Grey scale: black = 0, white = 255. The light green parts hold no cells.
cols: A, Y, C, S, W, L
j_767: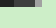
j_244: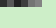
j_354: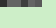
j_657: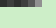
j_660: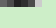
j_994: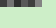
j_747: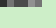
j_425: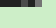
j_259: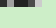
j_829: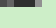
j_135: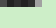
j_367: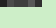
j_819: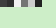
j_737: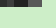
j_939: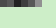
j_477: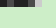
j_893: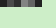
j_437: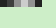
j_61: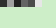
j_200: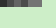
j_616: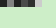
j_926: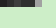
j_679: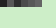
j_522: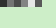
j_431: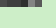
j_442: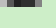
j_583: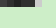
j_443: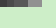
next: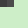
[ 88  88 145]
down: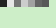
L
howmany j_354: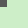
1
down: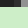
C
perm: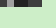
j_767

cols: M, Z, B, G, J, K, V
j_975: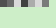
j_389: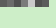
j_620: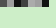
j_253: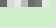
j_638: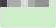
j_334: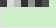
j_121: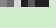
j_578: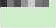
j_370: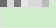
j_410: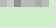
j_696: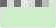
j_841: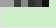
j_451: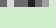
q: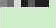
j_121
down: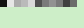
B
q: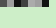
j_620
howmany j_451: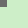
4
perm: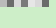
j_696

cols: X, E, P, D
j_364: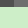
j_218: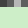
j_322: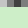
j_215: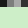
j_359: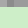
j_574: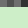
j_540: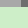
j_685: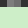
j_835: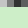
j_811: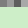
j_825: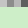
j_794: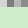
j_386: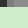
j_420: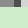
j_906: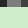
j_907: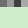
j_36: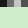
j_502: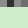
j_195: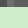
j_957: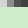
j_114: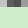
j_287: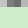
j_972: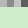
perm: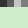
j_835
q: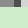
j_420
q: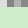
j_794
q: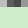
j_114

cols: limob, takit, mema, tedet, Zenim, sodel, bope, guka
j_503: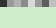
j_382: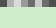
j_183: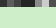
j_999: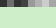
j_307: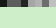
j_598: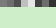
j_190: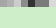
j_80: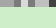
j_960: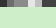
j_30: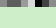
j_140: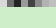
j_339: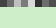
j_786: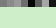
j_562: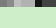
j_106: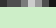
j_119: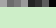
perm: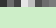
j_598
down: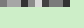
limob

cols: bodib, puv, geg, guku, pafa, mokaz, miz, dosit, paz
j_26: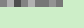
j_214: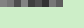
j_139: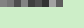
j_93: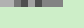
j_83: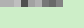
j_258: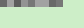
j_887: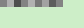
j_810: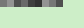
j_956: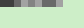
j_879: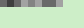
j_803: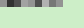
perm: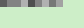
j_887
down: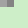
dosit

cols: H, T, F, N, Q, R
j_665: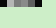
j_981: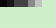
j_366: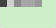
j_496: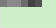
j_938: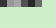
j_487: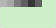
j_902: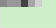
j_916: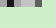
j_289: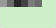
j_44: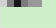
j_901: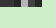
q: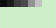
j_981
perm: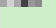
j_366
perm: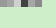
j_366
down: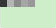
H

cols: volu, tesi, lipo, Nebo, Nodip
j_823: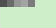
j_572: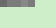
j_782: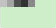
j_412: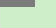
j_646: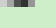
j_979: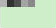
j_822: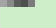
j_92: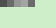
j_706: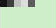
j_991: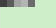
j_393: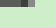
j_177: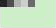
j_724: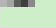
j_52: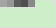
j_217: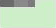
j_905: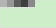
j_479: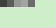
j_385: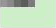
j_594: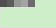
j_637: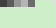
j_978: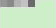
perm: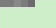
j_572
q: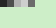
j_177
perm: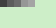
j_479
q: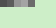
j_594
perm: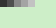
j_782
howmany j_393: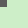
3

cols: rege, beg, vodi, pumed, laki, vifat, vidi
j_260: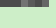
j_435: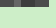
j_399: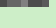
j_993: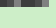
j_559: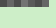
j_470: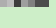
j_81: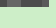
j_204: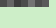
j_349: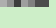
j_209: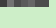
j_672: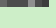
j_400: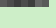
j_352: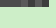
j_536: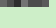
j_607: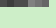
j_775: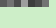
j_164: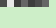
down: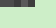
vidi
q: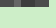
j_435
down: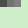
laki
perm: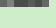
j_399
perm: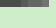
j_559

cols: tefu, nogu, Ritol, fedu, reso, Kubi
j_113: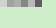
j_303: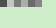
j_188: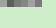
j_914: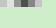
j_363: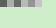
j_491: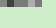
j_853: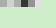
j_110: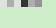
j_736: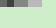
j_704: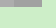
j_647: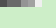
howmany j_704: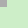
2
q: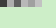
j_363
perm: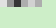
j_853
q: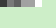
j_647
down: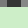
fedu

